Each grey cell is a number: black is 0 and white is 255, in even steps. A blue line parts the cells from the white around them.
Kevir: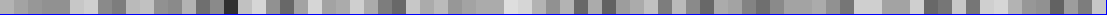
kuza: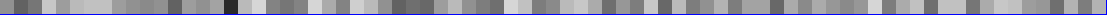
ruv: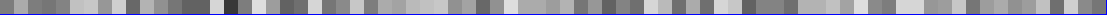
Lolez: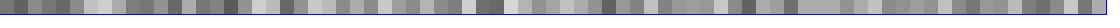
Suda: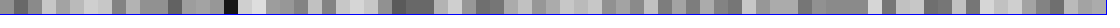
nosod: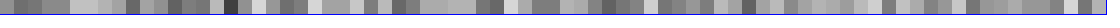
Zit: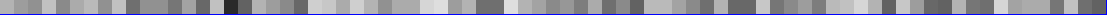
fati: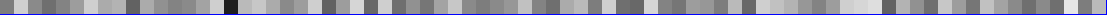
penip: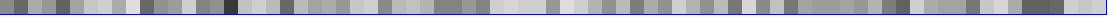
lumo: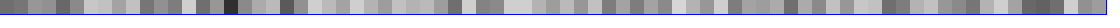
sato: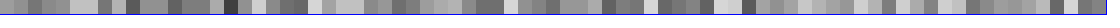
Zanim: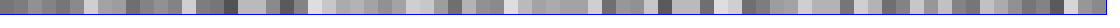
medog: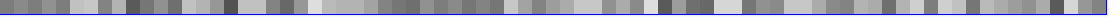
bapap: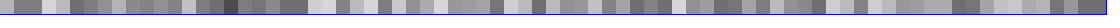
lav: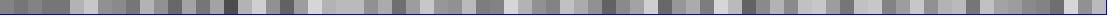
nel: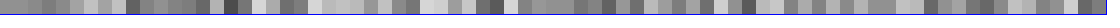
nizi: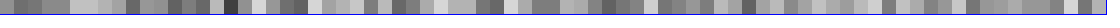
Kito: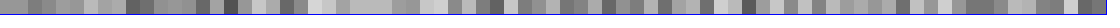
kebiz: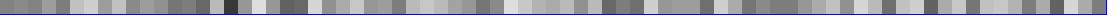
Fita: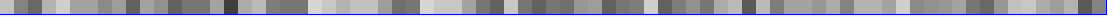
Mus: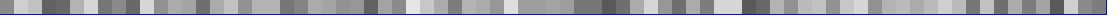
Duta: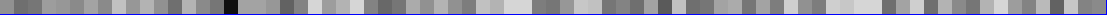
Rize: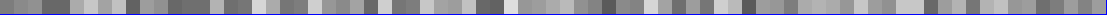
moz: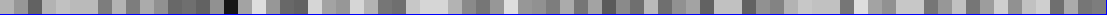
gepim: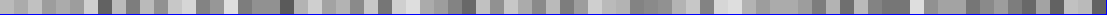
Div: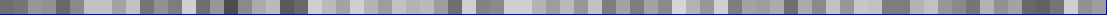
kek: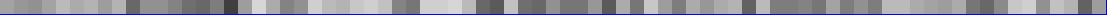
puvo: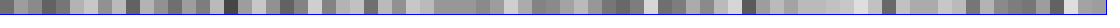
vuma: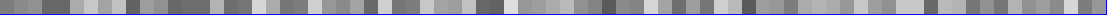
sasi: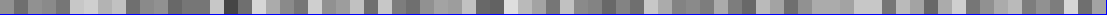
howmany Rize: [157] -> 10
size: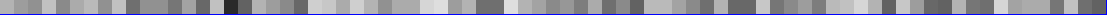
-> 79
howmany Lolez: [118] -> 6
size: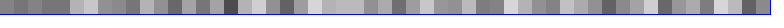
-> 55
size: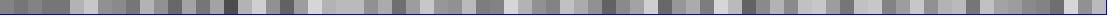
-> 79

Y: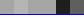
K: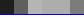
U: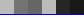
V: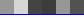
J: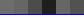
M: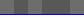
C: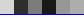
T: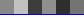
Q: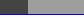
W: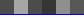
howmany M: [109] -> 3
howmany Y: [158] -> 0
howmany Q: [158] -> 4
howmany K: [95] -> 1
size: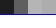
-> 4
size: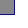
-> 1
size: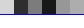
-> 6

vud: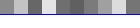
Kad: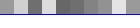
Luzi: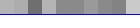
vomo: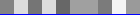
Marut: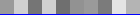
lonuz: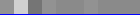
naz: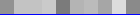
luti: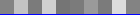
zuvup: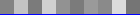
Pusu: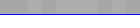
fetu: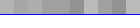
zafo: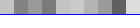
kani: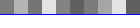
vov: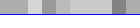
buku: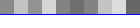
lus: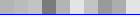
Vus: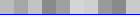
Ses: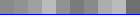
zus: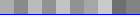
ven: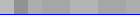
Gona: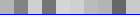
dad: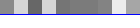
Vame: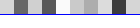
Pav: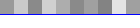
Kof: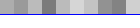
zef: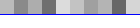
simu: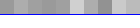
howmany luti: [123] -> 3
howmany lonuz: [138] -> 5
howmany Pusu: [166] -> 5
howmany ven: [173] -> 2
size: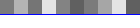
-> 10

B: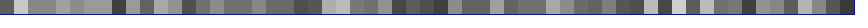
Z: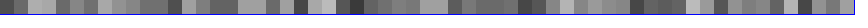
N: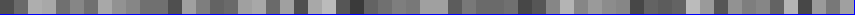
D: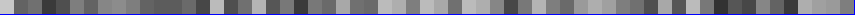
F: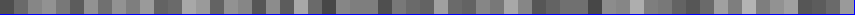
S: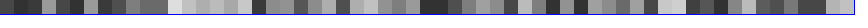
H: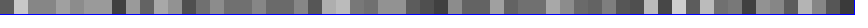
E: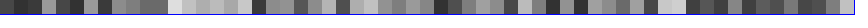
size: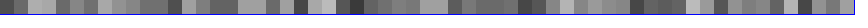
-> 61
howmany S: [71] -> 6

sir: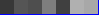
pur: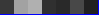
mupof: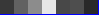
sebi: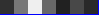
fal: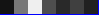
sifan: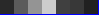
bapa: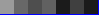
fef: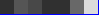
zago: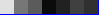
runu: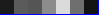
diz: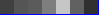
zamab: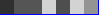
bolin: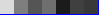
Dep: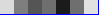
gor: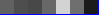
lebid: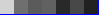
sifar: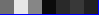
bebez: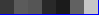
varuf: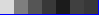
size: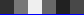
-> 6
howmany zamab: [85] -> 2

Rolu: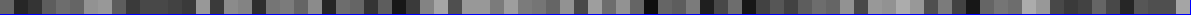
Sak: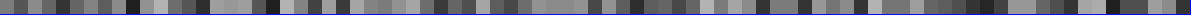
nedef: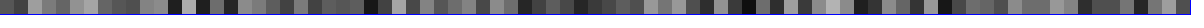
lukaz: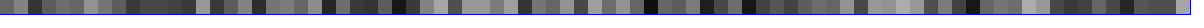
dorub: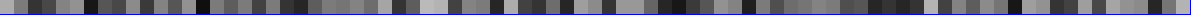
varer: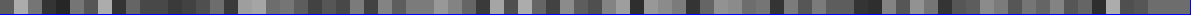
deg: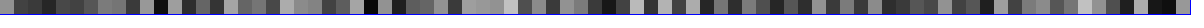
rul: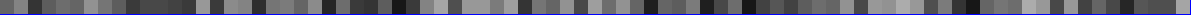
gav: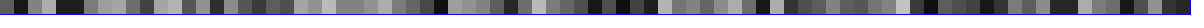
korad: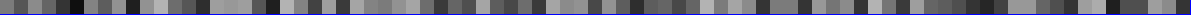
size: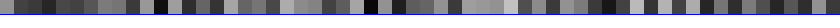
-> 60
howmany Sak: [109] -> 3
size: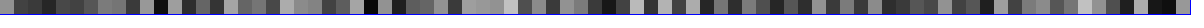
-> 85
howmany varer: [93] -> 7

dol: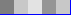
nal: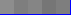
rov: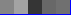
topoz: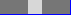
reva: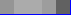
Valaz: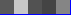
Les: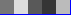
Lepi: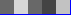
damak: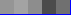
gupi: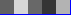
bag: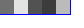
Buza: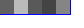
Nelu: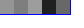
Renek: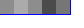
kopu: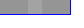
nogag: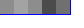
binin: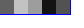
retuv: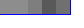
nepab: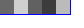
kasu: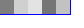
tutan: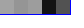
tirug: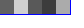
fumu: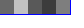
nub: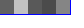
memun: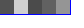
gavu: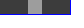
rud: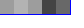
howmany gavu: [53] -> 0
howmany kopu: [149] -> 4
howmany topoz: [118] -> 4
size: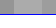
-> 4

